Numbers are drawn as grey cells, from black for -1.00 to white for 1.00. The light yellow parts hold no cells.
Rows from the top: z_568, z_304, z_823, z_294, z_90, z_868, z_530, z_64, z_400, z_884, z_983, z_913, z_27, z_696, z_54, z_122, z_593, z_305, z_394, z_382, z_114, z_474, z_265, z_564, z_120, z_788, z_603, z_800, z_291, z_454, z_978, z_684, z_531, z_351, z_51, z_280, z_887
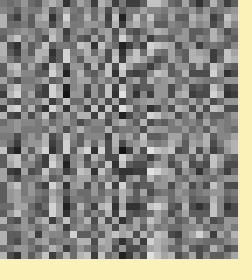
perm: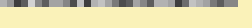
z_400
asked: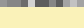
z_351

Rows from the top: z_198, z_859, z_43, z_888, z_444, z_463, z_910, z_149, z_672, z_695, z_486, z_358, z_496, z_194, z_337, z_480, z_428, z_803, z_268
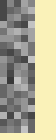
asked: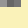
z_43
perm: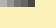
z_859

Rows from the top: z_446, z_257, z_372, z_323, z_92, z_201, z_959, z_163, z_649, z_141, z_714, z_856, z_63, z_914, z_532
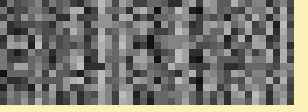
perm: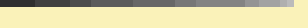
z_446
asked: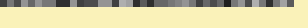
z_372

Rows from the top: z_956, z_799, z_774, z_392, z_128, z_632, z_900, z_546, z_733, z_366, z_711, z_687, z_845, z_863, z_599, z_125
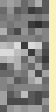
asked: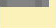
z_632
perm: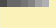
z_711
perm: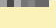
z_711
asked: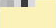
z_900
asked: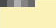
z_366

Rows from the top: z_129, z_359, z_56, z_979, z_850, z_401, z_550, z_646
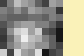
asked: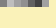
z_129
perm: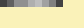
z_550
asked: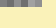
z_359
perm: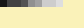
z_850

